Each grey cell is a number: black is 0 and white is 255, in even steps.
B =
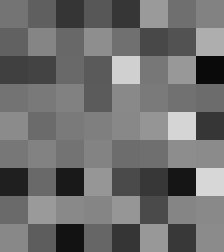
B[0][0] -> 116
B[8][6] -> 56
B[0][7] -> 130
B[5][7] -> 139
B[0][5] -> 154
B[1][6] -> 82
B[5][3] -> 131
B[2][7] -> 10
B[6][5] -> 55
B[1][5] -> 72
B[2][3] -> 90
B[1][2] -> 104
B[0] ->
[116, 95, 53, 87, 54, 154, 111, 130]
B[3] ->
[115, 121, 129, 91, 137, 122, 113, 108]
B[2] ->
[64, 67, 105, 90, 208, 119, 152, 10]
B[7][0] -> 106
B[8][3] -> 102
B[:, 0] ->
[116, 97, 64, 115, 139, 119, 31, 106, 136]

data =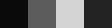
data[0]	10
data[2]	212

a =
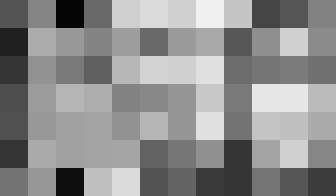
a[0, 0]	84
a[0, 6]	208
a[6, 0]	115
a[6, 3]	192
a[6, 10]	85
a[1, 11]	139
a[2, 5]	211
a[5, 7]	145
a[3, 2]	181
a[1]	[32, 172, 152, 132, 158, 106, 154, 169, 87, 143, 208, 139]
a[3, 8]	121
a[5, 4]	166
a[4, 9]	196
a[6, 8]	53
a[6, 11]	59
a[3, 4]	130
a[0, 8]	197
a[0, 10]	85
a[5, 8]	53
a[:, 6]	[208, 154, 208, 149, 149, 119, 99]
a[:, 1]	[133, 172, 146, 155, 152, 170, 150]
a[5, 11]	134
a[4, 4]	146
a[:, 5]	[219, 106, 211, 136, 181, 98, 83]
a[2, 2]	122

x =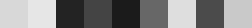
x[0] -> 216
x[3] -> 68
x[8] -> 201

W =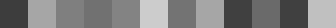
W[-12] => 61
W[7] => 166
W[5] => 204
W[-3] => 106

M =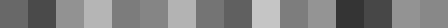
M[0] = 104
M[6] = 179
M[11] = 148
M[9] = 197
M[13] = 71

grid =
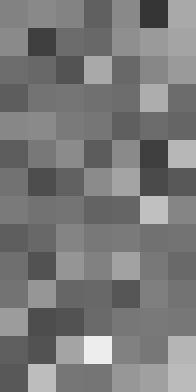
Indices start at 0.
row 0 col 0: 130
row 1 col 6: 164
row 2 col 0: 109
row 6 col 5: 74
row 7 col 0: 122
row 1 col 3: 104
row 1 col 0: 138
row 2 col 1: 104
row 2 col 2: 83
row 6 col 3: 139
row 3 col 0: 93
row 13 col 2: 118
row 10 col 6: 115
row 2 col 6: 154
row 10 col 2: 102
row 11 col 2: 82
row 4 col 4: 95
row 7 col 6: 133
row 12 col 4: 129
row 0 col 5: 53
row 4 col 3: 118
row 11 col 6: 119
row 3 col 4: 109
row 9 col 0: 111
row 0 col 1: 137
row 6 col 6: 88
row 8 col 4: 122
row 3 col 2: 117

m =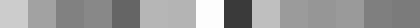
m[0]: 204
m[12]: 154
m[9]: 191
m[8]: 58

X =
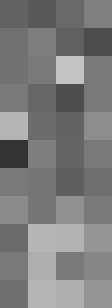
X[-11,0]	98
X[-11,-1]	127
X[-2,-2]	121
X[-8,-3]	102
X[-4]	[139, 118, 144, 121]
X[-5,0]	121
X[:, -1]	[127, 76, 121, 121, 140, 121, 111, 121, 149, 135, 149]
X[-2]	[121, 174, 121, 135]
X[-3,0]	107
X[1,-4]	113
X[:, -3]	[88, 125, 121, 102, 107, 126, 117, 118, 182, 174, 181]
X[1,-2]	97
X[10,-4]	112

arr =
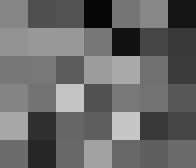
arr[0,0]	133
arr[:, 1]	[79, 152, 120, 115, 48, 38]
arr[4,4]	198
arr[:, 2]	[83, 152, 92, 196, 102, 104]
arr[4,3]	95
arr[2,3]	156
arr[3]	[132, 115, 196, 81, 121, 114, 86]
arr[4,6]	69
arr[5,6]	106
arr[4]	[167, 48, 102, 95, 198, 56, 69]
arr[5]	[108, 38, 104, 162, 103, 95, 106]

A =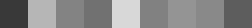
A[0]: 57
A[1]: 182
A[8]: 93
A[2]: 131
